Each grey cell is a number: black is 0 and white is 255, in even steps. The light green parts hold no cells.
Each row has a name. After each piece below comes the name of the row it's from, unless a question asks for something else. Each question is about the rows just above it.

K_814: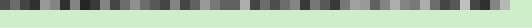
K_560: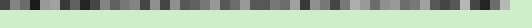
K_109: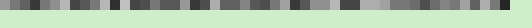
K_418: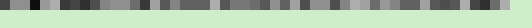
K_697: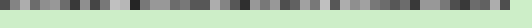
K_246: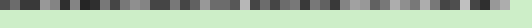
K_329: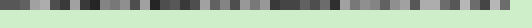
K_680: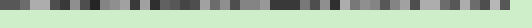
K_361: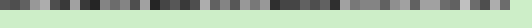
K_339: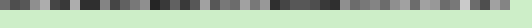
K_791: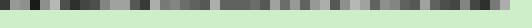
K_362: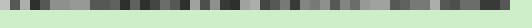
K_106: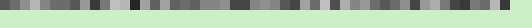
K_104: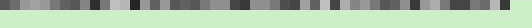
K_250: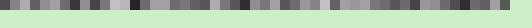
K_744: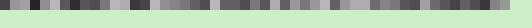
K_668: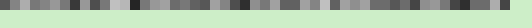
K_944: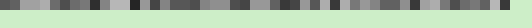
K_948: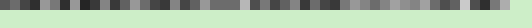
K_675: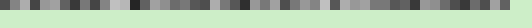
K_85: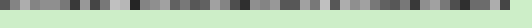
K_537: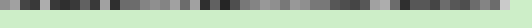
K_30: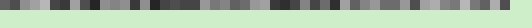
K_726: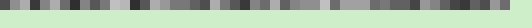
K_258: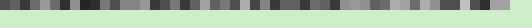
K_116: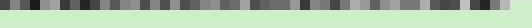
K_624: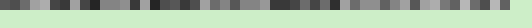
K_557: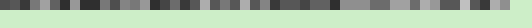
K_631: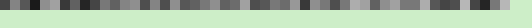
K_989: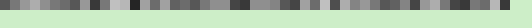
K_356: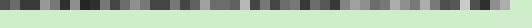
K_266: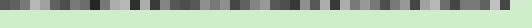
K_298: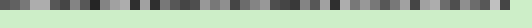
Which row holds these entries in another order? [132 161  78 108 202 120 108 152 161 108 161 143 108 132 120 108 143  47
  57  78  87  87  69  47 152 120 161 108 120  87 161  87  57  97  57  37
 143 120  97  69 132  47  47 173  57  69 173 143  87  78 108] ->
K_339
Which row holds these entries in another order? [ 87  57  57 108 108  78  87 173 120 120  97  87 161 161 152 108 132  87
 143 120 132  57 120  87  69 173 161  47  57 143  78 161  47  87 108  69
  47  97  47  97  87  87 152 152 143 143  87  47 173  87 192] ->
K_362
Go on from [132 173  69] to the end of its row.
[152 161  97  57 120  69 132 192 183  37  97 161 143 108 120  87  78 173
 120  87  47 152 120 161  78 120 152 132 192  87 173 152 161 120 120  87
  97  57 152 143 108  78  57 108  78 161  97]
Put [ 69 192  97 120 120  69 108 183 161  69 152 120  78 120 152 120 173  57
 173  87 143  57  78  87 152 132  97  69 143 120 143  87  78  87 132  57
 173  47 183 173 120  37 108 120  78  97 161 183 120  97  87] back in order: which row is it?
K_266
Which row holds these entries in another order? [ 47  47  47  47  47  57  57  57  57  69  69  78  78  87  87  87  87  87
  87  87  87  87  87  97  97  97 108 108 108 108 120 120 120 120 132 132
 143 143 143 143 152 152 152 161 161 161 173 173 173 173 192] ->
K_557
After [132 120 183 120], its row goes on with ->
[ 97 173  78]
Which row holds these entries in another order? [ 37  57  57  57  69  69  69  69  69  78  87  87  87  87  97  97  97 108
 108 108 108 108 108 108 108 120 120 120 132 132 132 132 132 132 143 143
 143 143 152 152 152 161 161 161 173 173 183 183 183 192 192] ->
K_106

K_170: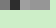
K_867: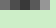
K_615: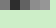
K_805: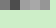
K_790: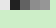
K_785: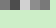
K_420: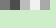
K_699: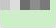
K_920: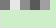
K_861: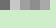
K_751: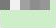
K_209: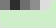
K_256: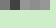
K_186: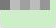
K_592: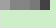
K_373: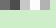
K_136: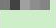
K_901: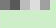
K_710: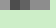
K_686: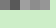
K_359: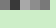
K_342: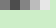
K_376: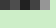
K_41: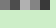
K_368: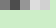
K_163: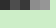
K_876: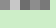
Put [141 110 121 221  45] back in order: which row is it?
K_209
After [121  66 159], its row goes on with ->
[141 132]
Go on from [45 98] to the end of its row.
[141 150]
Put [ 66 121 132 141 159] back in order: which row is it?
K_136
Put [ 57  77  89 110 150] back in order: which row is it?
K_867
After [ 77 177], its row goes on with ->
[132  57]

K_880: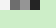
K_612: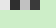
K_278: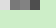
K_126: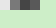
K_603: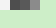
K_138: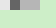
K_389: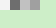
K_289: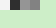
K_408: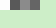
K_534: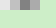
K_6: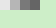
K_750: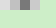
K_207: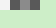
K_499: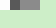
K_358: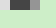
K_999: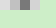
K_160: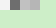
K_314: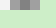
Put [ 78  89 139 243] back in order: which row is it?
K_603
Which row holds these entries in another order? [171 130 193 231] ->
K_534
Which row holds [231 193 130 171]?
K_534
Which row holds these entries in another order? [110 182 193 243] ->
K_160
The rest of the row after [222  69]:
[ 69 149]
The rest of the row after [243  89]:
[139  89]

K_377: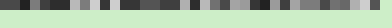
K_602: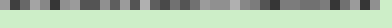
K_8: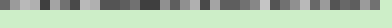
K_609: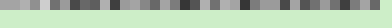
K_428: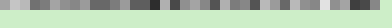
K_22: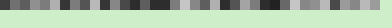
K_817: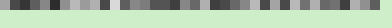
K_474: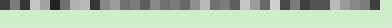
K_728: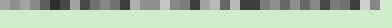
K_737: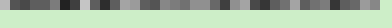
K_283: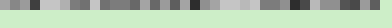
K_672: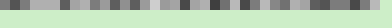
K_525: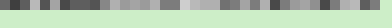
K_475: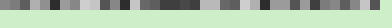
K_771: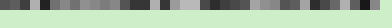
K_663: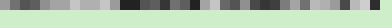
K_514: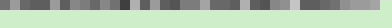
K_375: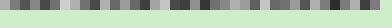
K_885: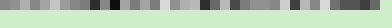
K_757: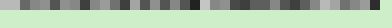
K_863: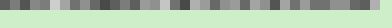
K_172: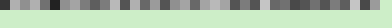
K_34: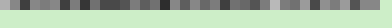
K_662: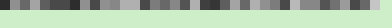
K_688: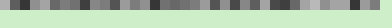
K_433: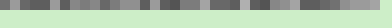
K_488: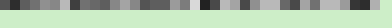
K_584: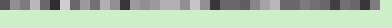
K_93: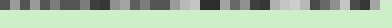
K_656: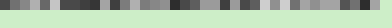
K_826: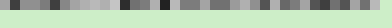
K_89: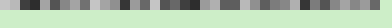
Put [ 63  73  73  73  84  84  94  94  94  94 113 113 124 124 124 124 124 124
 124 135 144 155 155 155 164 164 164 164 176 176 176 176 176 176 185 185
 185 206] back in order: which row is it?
K_672
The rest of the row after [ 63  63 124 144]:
[104 144 104 135  73 124 113  63 206 135]
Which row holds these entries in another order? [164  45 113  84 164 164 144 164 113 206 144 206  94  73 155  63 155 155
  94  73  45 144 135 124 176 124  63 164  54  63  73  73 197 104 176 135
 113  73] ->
K_656
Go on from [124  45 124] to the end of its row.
[176  63 124]
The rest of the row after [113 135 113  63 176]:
[144 144 197 135 124  63 164 185 104 185  63  63 124 144 104 144 104 135
  73 124 113  63 206 135]

